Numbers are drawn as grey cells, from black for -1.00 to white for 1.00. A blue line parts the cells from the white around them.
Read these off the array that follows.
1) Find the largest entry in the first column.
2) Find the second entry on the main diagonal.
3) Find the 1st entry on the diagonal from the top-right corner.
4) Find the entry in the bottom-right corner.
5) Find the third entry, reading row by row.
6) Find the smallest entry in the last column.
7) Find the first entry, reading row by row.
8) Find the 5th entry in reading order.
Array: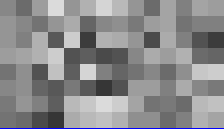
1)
0.23
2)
0.06
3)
0.23
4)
0.29
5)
0.23
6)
-0.53
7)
0.06
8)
0.17

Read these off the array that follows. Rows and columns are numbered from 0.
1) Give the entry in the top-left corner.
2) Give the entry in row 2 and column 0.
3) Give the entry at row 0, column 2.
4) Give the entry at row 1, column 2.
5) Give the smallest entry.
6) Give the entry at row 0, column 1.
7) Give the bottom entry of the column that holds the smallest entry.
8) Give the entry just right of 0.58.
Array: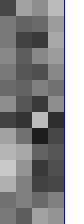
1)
-0.44
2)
-0.06
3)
0.11
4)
-0.17
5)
-0.77
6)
0.27
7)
0.27
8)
0.16

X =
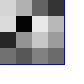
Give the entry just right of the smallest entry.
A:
0.82
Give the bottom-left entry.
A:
-0.11
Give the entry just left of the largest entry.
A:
-0.97
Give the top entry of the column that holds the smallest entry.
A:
0.39
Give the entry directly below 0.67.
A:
0.72

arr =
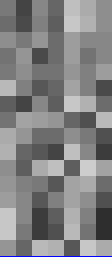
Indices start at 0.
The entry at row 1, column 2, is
0.00
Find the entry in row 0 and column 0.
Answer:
-0.05
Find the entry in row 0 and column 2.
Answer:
0.06
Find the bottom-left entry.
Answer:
0.17
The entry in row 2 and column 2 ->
0.17
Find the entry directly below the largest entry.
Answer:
0.34
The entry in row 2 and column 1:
-0.05
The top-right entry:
0.11
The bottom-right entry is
0.34
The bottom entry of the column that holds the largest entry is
0.56
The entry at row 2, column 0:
0.11
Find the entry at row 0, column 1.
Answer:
-0.47
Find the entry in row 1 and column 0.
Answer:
-0.15
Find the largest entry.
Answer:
0.61
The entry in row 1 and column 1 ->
-0.42
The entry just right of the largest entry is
0.28
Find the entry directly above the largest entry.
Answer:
0.06

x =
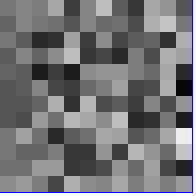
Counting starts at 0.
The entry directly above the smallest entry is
-0.68
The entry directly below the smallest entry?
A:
0.15
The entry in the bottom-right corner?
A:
0.20
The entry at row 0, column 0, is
-0.07
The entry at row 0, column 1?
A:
0.04
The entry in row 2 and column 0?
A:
-0.07
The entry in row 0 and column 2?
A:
-0.02
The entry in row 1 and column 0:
-0.22
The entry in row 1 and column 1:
0.04
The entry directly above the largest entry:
-0.79
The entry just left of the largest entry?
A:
0.31
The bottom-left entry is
0.10
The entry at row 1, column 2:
-0.07
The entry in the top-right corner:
-0.34
